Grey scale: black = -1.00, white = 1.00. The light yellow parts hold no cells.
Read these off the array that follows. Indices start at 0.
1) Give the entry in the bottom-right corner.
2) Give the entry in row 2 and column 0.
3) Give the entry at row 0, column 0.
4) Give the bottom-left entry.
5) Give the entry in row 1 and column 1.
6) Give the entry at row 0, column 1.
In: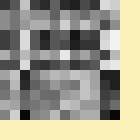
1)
-0.94
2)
0.10
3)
-0.59
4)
0.01
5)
-0.08
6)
-0.32

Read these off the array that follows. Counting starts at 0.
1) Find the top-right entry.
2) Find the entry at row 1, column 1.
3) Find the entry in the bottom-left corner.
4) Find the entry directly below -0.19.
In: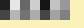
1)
0.19
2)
0.43
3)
-0.46
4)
-0.10

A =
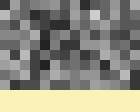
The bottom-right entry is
-0.57
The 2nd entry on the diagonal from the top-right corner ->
-0.31
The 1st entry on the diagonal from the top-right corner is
0.35
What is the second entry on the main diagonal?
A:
-0.02
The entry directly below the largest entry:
0.06
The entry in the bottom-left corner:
0.25
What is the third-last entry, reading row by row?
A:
0.06
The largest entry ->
0.61
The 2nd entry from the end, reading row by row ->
-0.12
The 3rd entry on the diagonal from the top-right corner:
-0.12
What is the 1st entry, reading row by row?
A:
-0.57
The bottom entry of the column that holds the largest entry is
0.25
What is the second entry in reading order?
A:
0.25
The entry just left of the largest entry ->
-0.12
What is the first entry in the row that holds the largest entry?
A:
0.45
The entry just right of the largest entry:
-0.21
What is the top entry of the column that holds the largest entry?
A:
-0.31

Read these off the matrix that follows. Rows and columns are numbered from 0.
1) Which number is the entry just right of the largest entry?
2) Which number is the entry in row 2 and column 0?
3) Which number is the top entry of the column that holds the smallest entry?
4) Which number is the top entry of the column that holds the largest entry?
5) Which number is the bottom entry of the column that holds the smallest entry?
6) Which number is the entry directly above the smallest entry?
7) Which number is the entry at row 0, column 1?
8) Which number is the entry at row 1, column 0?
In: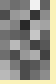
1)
-0.24
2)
0.19
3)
-0.06
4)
0.89
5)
-0.40
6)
0.28
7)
-0.14
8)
-0.40

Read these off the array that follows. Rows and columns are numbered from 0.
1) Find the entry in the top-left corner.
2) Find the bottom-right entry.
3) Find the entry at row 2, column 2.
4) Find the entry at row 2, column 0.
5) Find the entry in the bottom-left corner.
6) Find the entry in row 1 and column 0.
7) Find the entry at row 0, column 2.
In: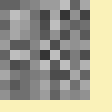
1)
-0.22
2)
0.14
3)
0.22
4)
-0.22
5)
0.14
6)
0.05
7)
-0.03

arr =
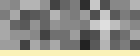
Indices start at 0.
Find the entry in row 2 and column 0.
0.32
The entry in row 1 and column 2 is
-0.38
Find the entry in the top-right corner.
0.41
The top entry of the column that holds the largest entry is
-0.38
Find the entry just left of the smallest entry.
-0.12
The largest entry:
0.75
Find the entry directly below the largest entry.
0.49
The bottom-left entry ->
0.23
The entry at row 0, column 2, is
0.41
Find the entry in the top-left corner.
0.15
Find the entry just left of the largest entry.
0.57
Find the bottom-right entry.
-0.38
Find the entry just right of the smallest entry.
-0.30
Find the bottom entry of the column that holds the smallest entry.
-0.73

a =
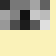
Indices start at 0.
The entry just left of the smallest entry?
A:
0.03
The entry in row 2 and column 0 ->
0.19
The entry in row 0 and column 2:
-0.06
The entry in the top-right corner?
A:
-0.24

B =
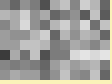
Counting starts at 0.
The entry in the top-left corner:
0.05
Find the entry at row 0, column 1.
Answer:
-0.20
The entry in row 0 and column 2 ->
0.14
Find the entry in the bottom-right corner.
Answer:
-0.20
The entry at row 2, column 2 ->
0.70
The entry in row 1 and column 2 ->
0.62
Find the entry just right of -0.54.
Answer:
0.33
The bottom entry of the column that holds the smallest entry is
0.14
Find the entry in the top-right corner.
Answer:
-0.20
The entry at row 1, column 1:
0.33
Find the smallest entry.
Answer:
-0.54
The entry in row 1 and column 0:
0.43
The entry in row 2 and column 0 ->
0.05

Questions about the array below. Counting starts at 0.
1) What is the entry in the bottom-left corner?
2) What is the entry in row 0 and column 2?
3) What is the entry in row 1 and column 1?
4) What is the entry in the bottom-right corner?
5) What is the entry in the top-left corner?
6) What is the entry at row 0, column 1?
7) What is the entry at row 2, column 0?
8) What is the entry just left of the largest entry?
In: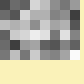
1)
-0.07
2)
-0.24
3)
-0.33
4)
0.96
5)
-0.42
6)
-0.16
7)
0.49
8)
0.29

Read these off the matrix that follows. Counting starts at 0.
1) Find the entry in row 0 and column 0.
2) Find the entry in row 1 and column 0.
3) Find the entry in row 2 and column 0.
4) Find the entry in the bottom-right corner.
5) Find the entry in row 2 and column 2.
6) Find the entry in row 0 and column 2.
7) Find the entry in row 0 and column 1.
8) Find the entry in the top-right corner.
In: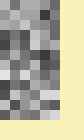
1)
0.44
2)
0.17
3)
0.35
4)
0.69
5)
0.53
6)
0.35
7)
-0.09
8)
-0.17

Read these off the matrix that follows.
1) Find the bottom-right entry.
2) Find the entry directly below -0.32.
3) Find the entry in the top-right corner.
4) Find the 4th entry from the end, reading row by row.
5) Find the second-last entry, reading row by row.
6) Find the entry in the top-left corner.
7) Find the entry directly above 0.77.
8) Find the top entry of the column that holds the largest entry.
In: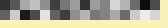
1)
0.67
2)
0.59
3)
-0.41
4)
-0.16
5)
0.85
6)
-0.61
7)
0.12
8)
-0.90

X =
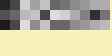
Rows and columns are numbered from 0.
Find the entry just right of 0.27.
0.53
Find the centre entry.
0.73
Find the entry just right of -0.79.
-0.44
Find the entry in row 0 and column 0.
-0.70
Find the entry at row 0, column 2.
0.63
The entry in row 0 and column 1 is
-0.44
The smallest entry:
-0.79
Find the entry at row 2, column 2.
0.73
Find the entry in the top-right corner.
0.35
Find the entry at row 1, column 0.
-0.36
